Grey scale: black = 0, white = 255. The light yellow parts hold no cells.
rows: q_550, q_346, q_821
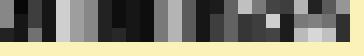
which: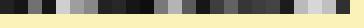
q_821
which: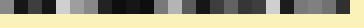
q_346
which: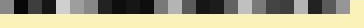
q_550

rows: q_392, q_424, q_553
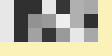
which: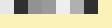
q_424
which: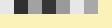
q_553

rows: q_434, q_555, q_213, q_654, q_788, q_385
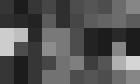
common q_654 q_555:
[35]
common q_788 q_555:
[70]
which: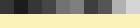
q_788
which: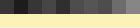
q_434
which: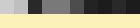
q_213

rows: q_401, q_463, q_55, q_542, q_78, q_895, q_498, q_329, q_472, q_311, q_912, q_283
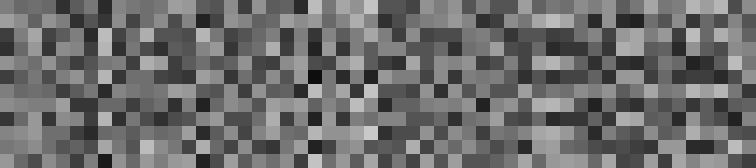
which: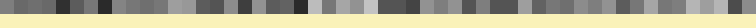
q_401
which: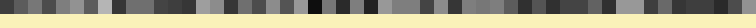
q_895
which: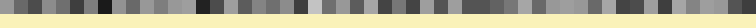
q_283
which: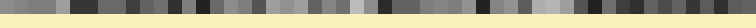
q_329
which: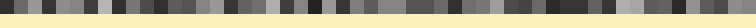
q_542

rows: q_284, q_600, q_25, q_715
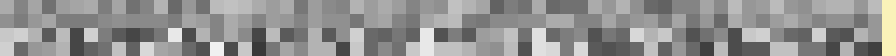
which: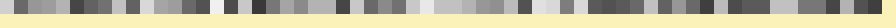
q_715
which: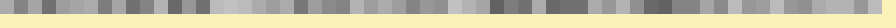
q_284
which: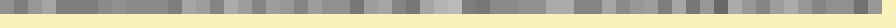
q_600

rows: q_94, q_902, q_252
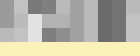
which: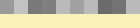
q_94
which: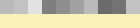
q_252

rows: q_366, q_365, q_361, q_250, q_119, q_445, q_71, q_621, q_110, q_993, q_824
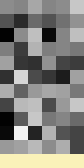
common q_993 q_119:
[68]
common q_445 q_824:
[161]
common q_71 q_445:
[161]
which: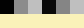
q_361
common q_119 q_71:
[161]

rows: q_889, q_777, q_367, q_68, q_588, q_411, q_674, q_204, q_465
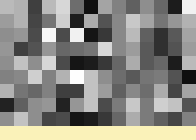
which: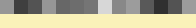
q_68
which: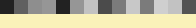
q_204

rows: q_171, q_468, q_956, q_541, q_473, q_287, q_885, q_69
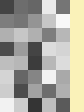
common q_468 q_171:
[117]
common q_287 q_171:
[102]
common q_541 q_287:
[212]
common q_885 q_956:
[176]
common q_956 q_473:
[183]
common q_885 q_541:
[76]

